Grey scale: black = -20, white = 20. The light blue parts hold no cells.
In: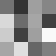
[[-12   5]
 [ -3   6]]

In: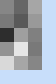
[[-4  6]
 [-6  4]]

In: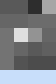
[[ -6 -13]
 [ -4  -3]]

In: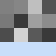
[[  1  10]
 [-11   5]]

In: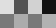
[[-7 13]
 [ 7 -1]]

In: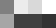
[[ 17  14]
 [-10 -10]]

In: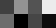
[[  3  -7]
 [-20  -9]]

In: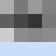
[[ -1   4]
 [ -9 -12]]
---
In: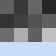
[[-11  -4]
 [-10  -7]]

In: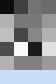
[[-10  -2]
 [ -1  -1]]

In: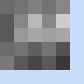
[[-2  0]
 [ 1  9]]

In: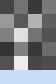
[[ -2 -11]
 [ -6   8]]

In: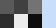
[[-10  -2]
 [ 17 -18]]

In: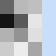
[[ 9 10]
 [-6 16]]

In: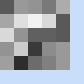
[[ 4  3]
 [15 18]]
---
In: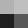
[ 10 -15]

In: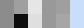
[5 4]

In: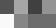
[ 3 -3]

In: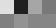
[-1  1]

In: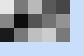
[-9 -2 10]

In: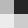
[-14  17]
